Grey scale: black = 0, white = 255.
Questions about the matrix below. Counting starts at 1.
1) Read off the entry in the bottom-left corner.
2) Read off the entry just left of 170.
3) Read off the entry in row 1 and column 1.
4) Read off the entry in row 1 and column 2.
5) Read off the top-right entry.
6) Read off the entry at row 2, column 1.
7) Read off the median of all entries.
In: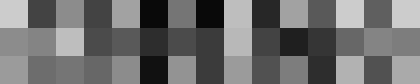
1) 155
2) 81
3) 204
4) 67
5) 204
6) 140
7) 109
